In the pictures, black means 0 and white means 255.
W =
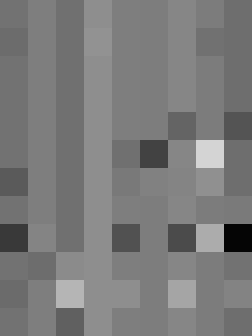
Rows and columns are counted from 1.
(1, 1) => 114
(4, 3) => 112
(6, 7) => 134
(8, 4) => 142
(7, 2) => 126
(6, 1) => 114
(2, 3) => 112
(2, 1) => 108
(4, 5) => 126
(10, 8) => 124
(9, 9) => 5
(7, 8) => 144
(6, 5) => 112
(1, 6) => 125
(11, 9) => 131
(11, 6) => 125
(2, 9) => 110
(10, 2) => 109
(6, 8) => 212
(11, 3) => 181
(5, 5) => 126
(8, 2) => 126
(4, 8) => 124
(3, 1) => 114
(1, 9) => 110
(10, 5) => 126
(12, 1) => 114
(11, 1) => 107
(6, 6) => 66
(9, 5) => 81
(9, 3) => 112
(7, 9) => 110

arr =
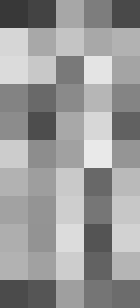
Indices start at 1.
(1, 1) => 56
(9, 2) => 147
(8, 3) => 206
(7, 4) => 104
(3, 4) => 228
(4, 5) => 132
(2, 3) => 196
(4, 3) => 138
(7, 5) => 186
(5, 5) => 97
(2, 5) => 178
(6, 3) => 161
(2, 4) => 168
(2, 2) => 168
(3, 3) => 121
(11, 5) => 108

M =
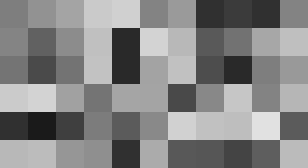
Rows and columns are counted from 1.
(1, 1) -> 126
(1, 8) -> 48
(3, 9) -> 41
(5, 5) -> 91
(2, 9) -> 114
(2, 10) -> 167
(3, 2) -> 74
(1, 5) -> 208
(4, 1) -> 203
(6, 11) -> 187
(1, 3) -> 164
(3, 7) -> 193
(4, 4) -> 116
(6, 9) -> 68
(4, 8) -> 136
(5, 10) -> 225
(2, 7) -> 184
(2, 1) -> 132
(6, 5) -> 48
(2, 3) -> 140

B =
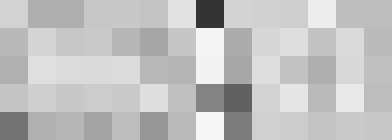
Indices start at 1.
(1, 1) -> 210
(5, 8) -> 246
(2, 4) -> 201
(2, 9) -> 172
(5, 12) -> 196
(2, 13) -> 218
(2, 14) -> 187
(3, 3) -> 219
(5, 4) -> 163
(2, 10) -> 214
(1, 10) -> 209
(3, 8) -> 243
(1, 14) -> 189
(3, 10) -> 222
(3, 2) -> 223
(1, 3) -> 174

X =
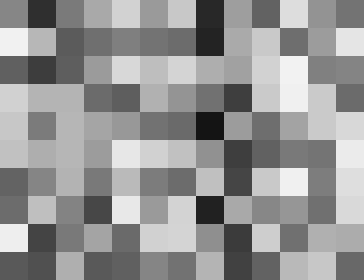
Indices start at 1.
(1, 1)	134
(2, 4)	111
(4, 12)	202
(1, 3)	122
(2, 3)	91
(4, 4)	107
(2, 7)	108
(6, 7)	193
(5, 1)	199
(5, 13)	216
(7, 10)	201
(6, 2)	174
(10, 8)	180
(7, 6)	124
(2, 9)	170
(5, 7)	106
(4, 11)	240
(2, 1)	241
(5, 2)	123
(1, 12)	147
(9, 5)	106
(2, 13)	229
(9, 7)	212
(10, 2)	80
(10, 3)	175
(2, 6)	115
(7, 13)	222
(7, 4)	121
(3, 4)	155
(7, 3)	179
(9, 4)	164
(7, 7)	108
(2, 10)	201
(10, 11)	185
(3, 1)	96

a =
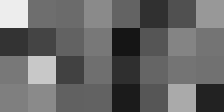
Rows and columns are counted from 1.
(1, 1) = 237
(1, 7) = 80
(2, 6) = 85
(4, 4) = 98
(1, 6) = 48
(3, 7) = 116
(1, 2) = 110
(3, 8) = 113

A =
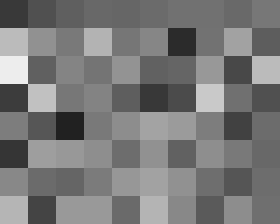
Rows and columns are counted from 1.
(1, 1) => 57
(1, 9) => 105
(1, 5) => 102
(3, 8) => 152
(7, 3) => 101
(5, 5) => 141
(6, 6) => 145
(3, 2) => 96
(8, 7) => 136
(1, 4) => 104
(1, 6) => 107
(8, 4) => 153
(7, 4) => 123
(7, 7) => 145
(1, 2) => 80
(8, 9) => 141
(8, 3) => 153
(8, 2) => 68
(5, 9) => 65
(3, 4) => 116
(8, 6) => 180
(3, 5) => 147
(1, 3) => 95
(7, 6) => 162

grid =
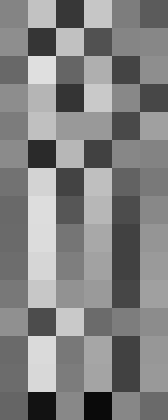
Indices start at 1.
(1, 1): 132
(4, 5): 136
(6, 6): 131
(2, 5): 133
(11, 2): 199
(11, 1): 120
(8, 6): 136
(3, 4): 175
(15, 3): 136
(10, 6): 154
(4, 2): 181
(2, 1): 142
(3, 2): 223
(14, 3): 124
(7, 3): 67
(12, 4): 107
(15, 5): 135
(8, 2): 221
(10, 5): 65
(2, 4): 81
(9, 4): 168
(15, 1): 101
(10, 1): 109
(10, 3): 126
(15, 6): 106
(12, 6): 140
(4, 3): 52
